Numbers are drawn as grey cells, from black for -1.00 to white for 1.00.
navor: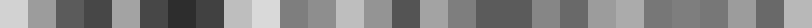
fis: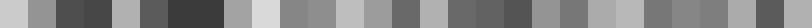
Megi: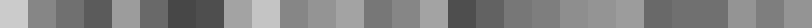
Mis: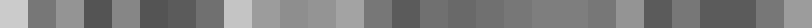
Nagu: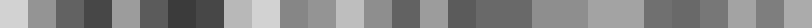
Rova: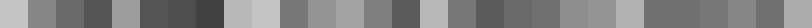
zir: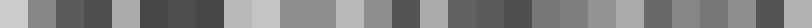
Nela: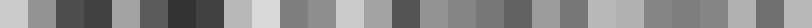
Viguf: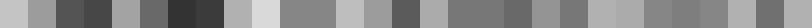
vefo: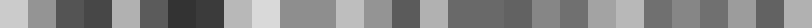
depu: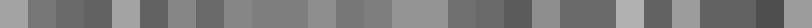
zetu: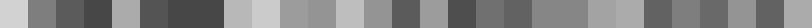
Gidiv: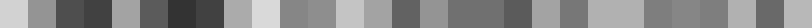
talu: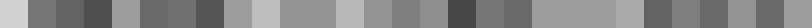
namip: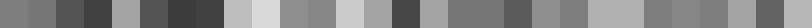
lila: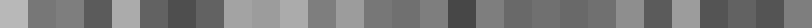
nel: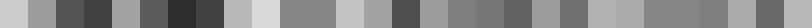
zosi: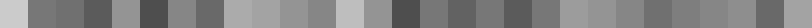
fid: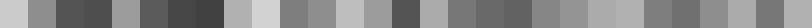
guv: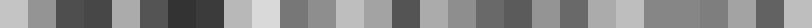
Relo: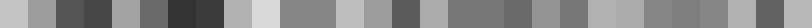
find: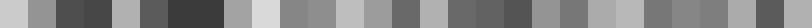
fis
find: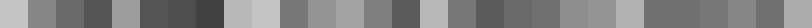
Rova
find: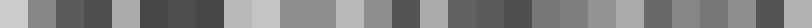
zir
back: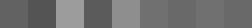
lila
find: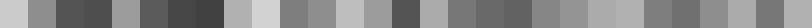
fid

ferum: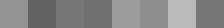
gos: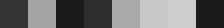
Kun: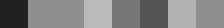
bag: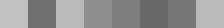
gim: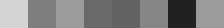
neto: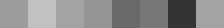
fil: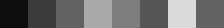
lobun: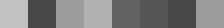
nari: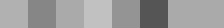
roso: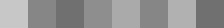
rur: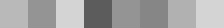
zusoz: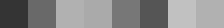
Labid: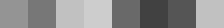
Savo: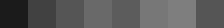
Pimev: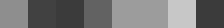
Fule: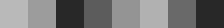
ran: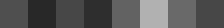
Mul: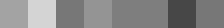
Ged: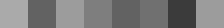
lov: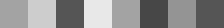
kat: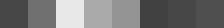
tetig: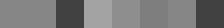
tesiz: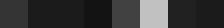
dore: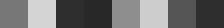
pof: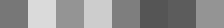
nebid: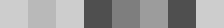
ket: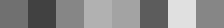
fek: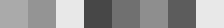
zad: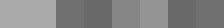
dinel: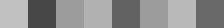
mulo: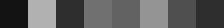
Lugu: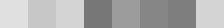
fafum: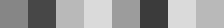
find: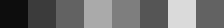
fil
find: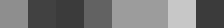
Pimev
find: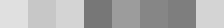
Lugu
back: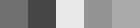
fek

